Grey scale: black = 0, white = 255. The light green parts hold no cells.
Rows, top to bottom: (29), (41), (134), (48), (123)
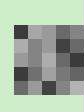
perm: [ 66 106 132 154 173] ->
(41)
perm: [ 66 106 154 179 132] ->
(123)
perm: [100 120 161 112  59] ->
(48)
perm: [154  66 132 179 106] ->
(123)
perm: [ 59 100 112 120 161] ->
(48)
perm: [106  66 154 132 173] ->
(41)
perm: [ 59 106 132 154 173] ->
(134)

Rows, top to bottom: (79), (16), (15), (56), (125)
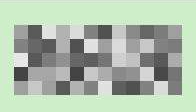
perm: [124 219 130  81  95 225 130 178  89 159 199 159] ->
(125)
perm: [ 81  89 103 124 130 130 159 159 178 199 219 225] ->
(16)
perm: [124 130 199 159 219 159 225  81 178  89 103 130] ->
(16)

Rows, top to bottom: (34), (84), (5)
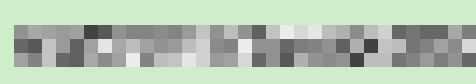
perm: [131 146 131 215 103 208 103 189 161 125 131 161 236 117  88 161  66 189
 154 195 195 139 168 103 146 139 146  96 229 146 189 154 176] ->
(5)
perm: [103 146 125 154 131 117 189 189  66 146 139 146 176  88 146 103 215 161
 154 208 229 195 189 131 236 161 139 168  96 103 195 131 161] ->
(5)
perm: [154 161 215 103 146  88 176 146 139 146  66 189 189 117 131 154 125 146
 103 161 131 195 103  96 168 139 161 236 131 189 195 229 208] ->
(5)
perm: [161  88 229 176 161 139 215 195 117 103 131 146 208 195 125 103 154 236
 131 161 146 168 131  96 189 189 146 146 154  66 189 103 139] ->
(5)
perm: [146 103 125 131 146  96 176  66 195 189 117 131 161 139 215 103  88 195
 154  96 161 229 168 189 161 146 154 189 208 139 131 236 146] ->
(84)

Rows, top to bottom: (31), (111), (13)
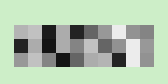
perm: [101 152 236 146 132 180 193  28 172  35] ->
(31)
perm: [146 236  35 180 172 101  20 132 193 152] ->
(13)
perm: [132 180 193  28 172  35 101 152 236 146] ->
(31)
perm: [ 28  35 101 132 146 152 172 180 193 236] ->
(31)
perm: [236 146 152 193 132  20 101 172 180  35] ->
(13)

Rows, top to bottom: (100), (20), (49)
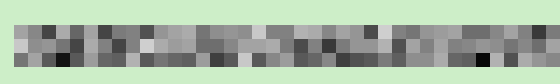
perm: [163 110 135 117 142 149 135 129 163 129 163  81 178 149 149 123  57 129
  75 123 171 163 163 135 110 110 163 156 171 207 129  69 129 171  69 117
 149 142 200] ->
(20)
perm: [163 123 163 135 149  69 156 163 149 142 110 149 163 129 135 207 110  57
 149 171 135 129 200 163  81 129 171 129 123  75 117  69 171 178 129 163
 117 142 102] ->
(100)

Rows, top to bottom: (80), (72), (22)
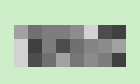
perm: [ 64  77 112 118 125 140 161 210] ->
(22)
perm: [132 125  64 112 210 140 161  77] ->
(72)
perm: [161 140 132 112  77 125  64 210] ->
(72)
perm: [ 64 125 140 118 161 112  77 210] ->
(22)
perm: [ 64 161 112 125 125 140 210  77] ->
(80)
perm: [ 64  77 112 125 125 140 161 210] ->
(80)
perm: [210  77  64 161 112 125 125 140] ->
(80)

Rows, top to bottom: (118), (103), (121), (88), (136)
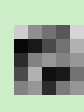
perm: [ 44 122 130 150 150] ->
(136)
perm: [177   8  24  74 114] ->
(103)
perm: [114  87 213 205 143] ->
(118)
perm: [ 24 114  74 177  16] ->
(88)

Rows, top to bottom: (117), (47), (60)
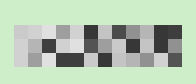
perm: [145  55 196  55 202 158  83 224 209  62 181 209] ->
(47)
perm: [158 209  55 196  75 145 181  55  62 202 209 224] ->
(117)
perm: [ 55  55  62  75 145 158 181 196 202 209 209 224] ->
(117)
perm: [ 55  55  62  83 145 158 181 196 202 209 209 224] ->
(47)

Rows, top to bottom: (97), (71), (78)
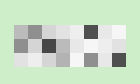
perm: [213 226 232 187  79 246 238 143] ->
(97)
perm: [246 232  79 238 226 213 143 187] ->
(97)

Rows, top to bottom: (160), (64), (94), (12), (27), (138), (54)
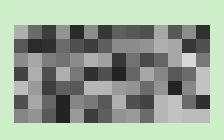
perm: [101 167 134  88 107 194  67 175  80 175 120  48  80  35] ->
(12)
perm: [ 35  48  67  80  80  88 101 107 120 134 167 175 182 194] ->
(138)
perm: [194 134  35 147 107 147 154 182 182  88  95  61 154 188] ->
(27)
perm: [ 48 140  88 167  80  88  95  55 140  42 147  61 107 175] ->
(160)
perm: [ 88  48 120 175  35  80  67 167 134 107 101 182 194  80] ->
(138)

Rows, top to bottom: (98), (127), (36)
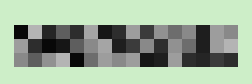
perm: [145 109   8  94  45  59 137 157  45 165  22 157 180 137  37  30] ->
(98)
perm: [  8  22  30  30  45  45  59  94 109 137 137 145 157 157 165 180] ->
(127)
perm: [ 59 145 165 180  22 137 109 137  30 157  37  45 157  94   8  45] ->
(98)

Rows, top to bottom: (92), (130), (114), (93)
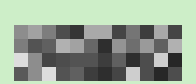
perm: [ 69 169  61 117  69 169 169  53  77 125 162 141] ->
(92)
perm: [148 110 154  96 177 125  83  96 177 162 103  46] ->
(130)
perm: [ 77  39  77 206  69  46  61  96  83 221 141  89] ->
(93)

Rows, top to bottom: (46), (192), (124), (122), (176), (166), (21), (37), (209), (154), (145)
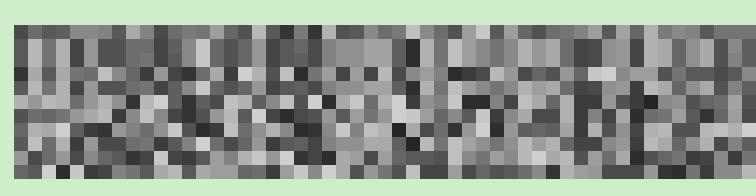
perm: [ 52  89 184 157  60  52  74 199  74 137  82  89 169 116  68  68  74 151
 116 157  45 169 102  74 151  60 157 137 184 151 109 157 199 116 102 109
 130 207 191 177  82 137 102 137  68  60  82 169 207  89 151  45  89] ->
(21)
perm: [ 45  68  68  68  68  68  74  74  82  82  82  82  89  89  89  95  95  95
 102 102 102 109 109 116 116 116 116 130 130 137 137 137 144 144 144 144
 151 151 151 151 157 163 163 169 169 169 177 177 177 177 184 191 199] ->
(124)
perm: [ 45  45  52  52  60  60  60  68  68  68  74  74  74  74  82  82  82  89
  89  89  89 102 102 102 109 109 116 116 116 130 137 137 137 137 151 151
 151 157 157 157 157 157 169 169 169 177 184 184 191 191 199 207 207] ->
(122)
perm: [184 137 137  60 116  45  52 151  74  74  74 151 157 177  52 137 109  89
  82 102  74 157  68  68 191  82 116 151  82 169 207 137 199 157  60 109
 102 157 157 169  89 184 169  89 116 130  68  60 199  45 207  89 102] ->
(145)
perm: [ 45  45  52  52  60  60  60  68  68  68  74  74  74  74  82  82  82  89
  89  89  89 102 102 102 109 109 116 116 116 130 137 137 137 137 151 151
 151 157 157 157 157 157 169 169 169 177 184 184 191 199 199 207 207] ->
(145)
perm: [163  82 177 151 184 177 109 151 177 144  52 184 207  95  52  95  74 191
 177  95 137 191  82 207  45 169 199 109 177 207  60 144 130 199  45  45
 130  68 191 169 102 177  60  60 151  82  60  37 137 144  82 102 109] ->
(166)

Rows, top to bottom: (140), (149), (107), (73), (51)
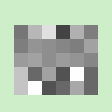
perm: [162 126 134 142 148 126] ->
(149)
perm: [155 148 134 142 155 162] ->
(107)
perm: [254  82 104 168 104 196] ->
(51)
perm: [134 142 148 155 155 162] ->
(107)

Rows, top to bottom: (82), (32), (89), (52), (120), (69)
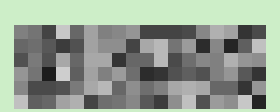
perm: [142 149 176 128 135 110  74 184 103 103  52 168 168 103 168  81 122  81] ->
(89)
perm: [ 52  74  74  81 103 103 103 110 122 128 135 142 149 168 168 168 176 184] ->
(120)

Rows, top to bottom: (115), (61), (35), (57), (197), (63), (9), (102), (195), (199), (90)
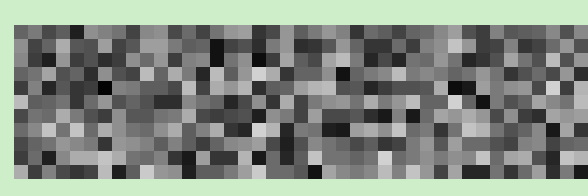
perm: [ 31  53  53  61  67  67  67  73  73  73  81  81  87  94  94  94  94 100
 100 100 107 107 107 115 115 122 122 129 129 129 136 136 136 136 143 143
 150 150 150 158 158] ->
(115)
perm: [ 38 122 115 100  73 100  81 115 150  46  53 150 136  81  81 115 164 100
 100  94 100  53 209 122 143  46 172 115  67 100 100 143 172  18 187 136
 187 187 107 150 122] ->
(63)
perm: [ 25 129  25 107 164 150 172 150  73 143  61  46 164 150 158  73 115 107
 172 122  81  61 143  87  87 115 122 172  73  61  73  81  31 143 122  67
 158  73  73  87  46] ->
(9)
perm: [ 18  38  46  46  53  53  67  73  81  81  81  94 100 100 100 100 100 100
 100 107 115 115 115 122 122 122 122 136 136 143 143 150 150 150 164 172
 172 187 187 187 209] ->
(57)
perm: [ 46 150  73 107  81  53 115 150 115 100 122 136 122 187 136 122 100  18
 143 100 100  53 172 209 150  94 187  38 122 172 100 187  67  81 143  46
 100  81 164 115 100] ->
(57)

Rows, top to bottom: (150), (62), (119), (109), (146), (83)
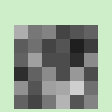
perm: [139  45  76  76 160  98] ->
(119)
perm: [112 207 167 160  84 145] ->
(146)
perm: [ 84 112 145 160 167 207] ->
(146)
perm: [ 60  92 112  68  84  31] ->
(62)
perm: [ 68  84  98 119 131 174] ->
(150)
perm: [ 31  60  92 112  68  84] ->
(62)

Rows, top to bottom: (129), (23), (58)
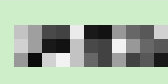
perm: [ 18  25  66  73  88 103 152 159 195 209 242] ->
(23)
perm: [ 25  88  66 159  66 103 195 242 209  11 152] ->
(58)
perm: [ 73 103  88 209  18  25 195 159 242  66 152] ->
(23)
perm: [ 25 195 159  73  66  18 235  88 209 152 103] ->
(129)
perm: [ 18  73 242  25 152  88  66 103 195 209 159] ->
(23)

